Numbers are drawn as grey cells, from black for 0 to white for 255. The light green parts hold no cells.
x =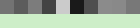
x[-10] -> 115
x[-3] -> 139
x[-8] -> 124
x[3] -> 67

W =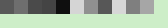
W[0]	88
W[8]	215
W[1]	110

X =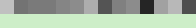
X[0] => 192
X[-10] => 133
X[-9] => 140
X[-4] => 37
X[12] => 184

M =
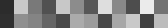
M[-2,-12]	44
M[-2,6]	87
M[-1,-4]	167
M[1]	[47, 143, 132, 101, 73, 171, 156, 71, 167, 201, 64, 188]
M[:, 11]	[115, 188]

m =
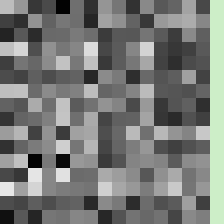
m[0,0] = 189
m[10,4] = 207
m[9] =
[156, 181, 65, 147, 59, 161, 166, 78, 104, 186, 112, 184, 148, 132, 200]
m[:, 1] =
[151, 47, 88, 213, 117, 67, 192, 86, 100, 181, 100, 192, 55, 160, 69, 88]
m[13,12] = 201
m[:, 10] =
[137, 56, 117, 211, 167, 105, 187, 153, 164, 112, 151, 139, 87, 124, 108, 104]
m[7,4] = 194
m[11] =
[160, 192, 2, 120, 10, 152, 146, 58, 83, 132, 139, 132, 91, 139, 146]
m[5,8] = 122
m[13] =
[231, 160, 212, 134, 124, 120, 116, 208, 167, 152, 124, 161, 201, 117, 151]
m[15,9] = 115
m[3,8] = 91
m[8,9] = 98
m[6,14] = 100
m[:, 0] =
[189, 64, 35, 191, 62, 76, 190, 98, 52, 156, 49, 160, 72, 231, 77, 16]
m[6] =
[190, 192, 107, 139, 121, 129, 189, 101, 108, 132, 187, 88, 85, 80, 100]
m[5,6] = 39
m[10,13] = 81
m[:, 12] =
[100, 164, 60, 55, 46, 94, 85, 84, 42, 148, 64, 91, 170, 201, 91, 69]
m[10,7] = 69
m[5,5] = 98
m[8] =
[52, 100, 108, 128, 196, 111, 170, 69, 96, 98, 164, 54, 42, 81, 64]
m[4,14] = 82
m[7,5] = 91
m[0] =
[189, 151, 55, 74, 2, 111, 48, 149, 118, 50, 137, 88, 100, 163, 72]
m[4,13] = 75
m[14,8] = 121

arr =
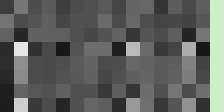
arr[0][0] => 61
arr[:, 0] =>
[61, 115, 98, 42, 45, 40, 31, 29]
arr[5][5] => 88
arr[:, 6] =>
[80, 80, 71, 109, 99, 97, 81, 101]
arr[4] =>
[45, 143, 75, 73, 79, 89, 99, 75, 77, 103, 98, 91, 93, 130, 66]
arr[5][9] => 95
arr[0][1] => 119
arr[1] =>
[115, 75, 84, 95, 70, 81, 80, 106, 75, 103, 79, 68, 71, 67, 86]
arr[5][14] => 72
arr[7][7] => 94
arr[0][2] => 77
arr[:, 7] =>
[89, 106, 83, 109, 75, 71, 57, 94]
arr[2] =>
[98, 38, 97, 96, 96, 80, 71, 83, 98, 54, 85, 76, 94, 36, 117]
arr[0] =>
[61, 119, 77, 91, 62, 76, 80, 89, 68, 100, 103, 53, 93, 74, 94]
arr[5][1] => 138
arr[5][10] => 100
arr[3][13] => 172
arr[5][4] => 83
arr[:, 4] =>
[62, 70, 96, 24, 79, 83, 96, 38]
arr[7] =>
[29, 206, 57, 76, 38, 81, 101, 94, 44, 152, 112, 56, 85, 145, 49]
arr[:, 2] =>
[77, 84, 97, 49, 75, 76, 87, 57]

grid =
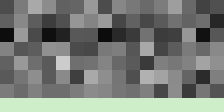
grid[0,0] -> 77
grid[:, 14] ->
[66, 110, 17, 104, 163, 43, 118]
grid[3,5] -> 75
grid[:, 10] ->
[106, 72, 114, 168, 58, 177, 127]
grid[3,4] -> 142
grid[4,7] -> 132
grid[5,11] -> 163
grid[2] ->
[13, 154, 74, 15, 33, 88, 87, 12, 41, 58, 114, 60, 63, 151, 17, 87]
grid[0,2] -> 169
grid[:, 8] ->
[135, 70, 41, 126, 104, 117, 118]
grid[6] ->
[123, 107, 128, 110, 110, 124, 139, 134, 118, 112, 127, 71, 140, 58, 118, 83]
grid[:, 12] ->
[158, 113, 63, 92, 119, 139, 140]
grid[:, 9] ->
[120, 97, 58, 86, 90, 79, 112]
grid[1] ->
[96, 136, 93, 61, 80, 150, 132, 154, 70, 97, 72, 90, 113, 99, 110, 39]
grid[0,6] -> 153
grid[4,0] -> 97
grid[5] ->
[89, 117, 142, 90, 138, 63, 169, 142, 117, 79, 177, 163, 139, 100, 43, 127]
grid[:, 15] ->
[80, 39, 87, 137, 144, 127, 83]
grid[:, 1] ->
[123, 136, 154, 86, 153, 117, 107]
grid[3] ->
[131, 86, 93, 145, 142, 75, 72, 121, 126, 86, 168, 69, 92, 123, 104, 137]
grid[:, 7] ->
[76, 154, 12, 121, 132, 142, 134]
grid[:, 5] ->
[101, 150, 88, 75, 111, 63, 124]
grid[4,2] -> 110

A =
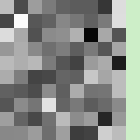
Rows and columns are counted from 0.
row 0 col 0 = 190
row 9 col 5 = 61
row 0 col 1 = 75
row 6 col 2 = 76
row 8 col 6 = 156
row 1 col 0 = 69
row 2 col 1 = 169
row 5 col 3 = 72
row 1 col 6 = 97
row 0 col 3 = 123
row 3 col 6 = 122
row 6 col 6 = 115
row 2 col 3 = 139
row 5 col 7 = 166
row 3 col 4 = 125
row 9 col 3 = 110
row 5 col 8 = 188
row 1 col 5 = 119
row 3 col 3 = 111
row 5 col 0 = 172
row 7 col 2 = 117
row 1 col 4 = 135
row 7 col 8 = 138
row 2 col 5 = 177

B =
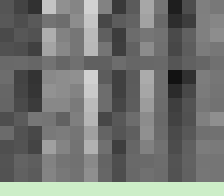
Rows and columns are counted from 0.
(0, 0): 85
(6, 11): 110
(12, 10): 112
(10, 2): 68
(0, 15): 120
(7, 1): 74
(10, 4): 132
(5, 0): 109
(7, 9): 93
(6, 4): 141
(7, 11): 108
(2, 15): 141
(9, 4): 124
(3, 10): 140
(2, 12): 74
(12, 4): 120
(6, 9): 92
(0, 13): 77
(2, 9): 108
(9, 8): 85
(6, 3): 146
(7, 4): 136
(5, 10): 171
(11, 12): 83
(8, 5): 127
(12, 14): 118
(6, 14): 123
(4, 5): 112
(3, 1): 78
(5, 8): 64
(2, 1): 87
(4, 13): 97
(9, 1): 82
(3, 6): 184
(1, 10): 162
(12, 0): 82
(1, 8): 92
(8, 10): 140
